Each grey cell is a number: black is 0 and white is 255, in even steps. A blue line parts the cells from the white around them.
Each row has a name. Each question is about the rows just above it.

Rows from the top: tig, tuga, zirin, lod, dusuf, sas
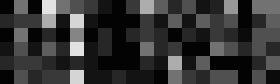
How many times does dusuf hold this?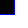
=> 6
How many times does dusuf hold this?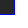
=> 5
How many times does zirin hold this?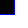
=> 6

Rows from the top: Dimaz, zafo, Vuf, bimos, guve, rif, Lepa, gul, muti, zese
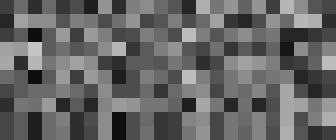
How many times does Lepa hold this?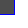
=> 4
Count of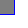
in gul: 0
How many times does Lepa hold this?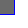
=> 6
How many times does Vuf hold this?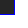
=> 2
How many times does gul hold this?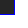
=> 4

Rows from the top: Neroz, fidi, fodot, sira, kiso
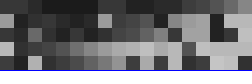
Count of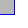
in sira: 5
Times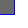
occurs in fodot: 1
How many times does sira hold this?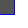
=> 2
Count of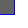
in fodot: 1
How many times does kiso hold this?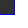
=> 3
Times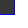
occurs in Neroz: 4
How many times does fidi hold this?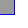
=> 3

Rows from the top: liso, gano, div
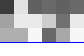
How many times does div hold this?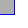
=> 2
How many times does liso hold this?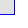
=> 1
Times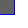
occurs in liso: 2
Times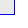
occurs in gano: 3
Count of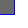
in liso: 2
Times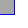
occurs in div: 1

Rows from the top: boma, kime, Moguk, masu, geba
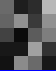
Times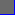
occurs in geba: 1
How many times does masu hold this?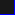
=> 2
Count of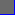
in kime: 0

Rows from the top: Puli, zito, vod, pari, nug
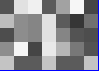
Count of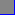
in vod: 2
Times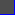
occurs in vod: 2
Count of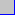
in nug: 3
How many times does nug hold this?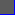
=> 4
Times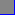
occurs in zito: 1

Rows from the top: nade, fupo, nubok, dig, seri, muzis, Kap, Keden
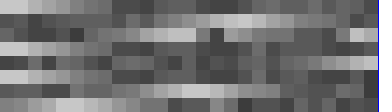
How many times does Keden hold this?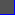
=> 4
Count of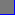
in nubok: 4
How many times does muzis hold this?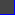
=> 5

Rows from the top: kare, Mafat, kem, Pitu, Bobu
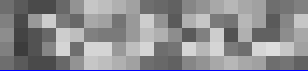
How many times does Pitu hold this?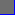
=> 3
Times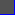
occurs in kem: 2
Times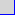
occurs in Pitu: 7
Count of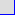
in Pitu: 1

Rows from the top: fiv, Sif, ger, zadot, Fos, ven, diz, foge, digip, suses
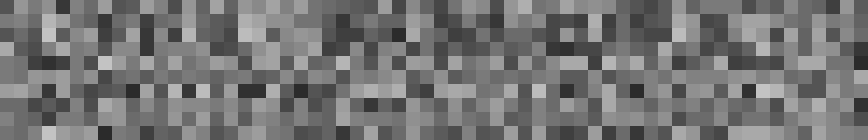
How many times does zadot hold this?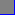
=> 7
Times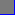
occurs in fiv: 5
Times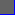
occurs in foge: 8
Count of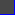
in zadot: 8
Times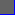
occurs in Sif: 5
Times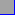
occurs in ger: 4

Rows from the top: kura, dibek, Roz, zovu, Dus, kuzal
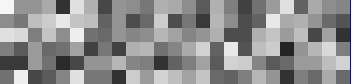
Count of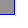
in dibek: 2
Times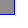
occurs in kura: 3

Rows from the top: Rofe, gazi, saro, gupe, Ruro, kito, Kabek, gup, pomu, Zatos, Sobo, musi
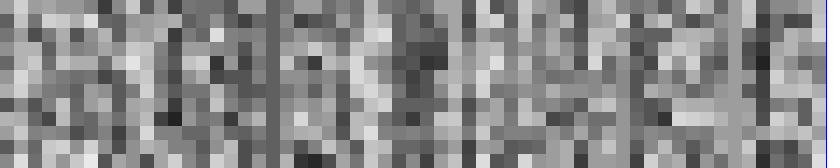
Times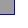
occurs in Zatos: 6
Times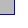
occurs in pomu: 5
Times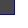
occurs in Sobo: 1
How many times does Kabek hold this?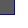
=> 5
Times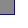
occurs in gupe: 6
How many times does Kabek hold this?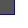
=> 3
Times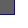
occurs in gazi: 8

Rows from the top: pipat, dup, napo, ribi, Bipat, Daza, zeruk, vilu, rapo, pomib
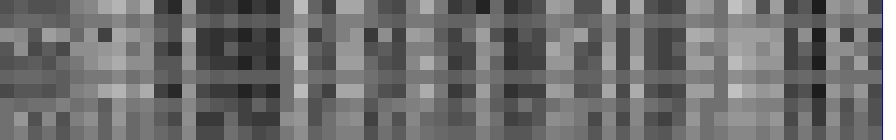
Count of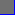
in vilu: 13
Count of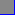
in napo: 3
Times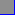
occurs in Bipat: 3
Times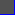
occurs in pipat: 9

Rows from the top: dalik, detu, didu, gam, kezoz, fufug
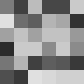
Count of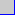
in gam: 3
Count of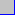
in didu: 3

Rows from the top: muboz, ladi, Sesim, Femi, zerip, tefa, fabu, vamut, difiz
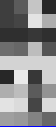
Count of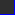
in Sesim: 3
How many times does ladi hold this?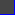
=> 1
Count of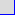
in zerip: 0
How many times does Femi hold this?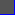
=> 1

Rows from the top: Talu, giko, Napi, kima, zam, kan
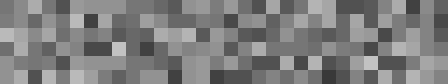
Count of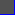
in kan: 4
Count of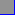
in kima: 4
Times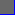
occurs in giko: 6
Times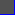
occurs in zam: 6
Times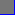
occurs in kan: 1
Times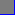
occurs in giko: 3
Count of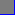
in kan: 2

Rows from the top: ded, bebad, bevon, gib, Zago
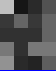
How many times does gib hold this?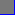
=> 3
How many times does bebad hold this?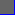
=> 2
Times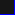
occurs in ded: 1
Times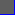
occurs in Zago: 1
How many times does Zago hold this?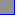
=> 1
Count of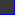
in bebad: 2
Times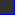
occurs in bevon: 3

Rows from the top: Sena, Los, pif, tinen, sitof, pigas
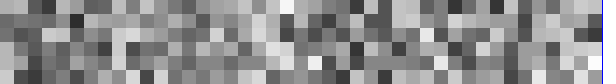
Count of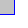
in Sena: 6
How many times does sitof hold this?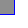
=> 1
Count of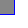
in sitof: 10

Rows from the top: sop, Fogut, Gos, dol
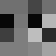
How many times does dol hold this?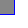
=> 1
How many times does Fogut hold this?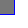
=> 1
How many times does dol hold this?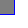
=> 2
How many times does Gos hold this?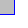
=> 1
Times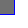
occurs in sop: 3

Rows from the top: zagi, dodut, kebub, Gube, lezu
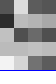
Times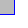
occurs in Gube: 3
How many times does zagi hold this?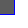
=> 1
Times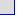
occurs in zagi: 1
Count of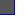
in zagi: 2
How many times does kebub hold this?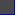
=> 0
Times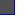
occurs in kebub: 2
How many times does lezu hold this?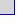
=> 1

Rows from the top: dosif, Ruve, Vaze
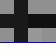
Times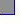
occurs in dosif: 3
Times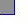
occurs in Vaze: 2
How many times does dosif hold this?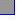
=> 0
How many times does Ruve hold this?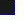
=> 2
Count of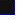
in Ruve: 2
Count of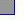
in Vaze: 1
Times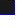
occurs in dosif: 1

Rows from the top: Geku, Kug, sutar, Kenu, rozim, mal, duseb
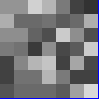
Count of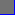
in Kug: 1
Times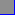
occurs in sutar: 3
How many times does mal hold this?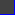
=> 3
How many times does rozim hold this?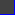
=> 2

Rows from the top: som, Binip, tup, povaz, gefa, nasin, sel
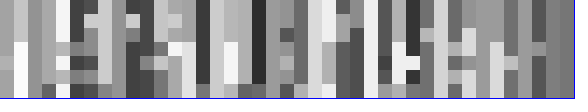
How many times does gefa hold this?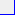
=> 3
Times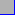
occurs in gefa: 4
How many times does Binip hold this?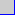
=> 5

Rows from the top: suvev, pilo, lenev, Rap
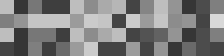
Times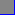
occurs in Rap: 0
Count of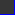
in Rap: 2
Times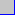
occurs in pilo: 5
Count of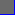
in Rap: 2
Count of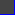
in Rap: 5
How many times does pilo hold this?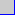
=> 2
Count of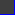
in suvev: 2

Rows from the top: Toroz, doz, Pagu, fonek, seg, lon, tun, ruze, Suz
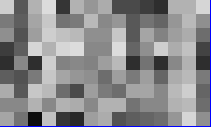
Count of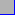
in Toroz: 4
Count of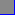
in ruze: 6
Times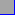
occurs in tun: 2
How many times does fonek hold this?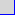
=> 2
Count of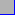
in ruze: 5
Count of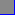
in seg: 3

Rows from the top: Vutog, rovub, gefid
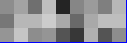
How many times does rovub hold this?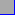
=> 2
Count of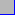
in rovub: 2
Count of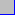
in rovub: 2
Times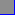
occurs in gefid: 2
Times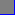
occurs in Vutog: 1
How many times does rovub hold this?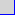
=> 0

